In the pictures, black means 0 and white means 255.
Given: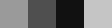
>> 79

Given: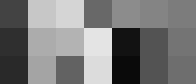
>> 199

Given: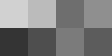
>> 187

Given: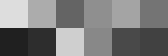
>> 172

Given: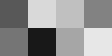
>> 217

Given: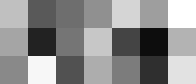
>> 89

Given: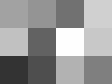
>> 148

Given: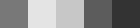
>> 228
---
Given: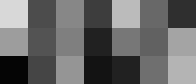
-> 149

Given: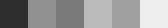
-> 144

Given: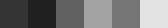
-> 32

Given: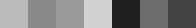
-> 153

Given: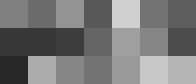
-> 134

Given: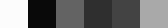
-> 9

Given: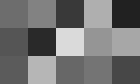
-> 91

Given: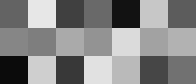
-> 56

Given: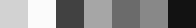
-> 65
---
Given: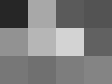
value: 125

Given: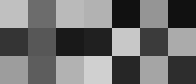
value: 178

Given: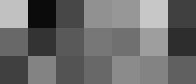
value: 83

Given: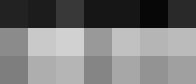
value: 181

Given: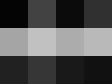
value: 25

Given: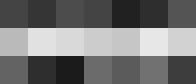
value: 27
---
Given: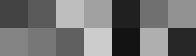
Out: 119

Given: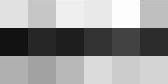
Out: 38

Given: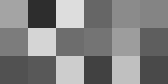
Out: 213

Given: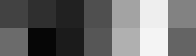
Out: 6

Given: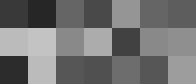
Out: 195

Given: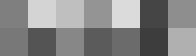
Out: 84

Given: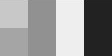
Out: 145
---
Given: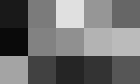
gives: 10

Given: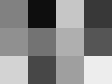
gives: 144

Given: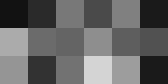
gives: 171

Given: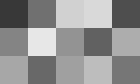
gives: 132

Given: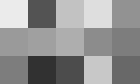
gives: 154

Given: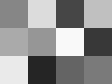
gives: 170

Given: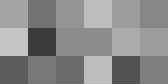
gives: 196

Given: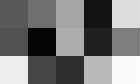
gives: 81
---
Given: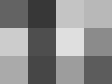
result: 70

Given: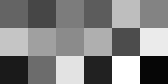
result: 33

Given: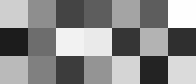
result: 213

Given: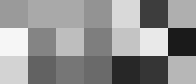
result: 39

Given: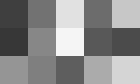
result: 94

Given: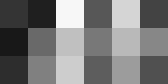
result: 93

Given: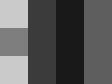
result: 59

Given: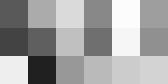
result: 186

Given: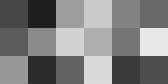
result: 218

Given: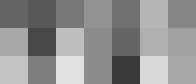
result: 57
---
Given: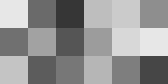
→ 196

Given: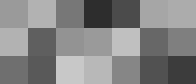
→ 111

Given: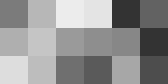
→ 221

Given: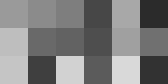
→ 197

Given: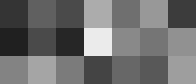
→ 131

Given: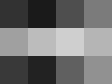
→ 57

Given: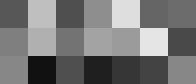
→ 135

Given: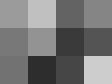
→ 114
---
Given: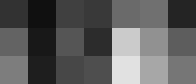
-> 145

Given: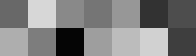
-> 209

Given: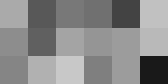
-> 156

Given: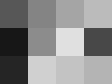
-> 224

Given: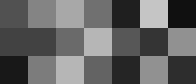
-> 52

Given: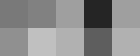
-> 94

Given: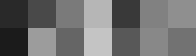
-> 136
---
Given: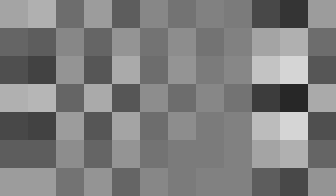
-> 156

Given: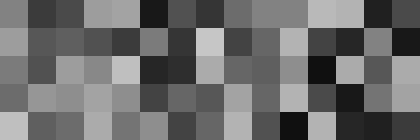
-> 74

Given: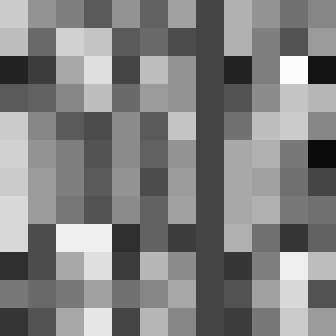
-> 134

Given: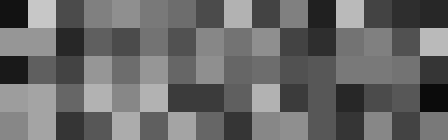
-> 39

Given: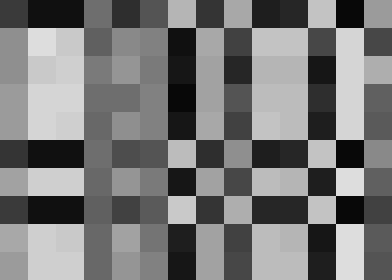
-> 155

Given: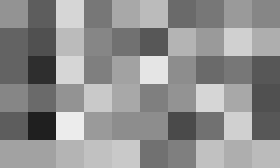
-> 134

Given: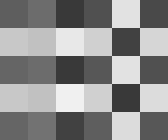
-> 73

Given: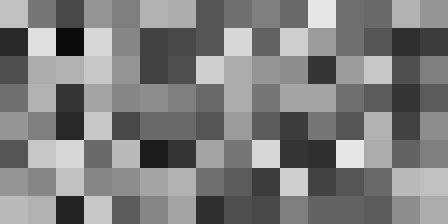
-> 149
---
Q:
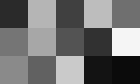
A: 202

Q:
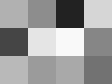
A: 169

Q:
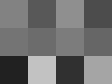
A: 48

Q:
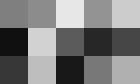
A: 24

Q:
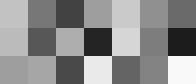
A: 73

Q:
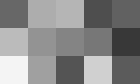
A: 84

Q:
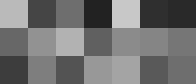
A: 83
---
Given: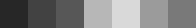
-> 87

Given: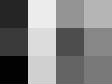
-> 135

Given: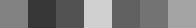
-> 82

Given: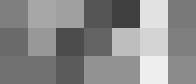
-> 91

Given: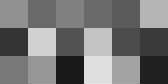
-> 150

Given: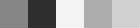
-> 134

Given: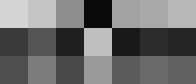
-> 72
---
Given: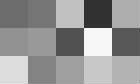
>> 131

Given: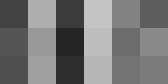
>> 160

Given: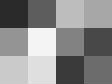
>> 223

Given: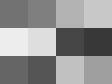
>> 85

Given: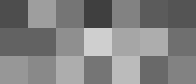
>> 137

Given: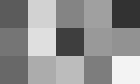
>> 172
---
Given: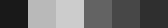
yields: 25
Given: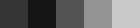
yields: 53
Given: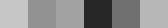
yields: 198
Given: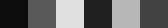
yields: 12
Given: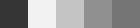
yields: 54
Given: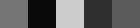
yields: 116
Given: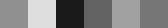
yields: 145
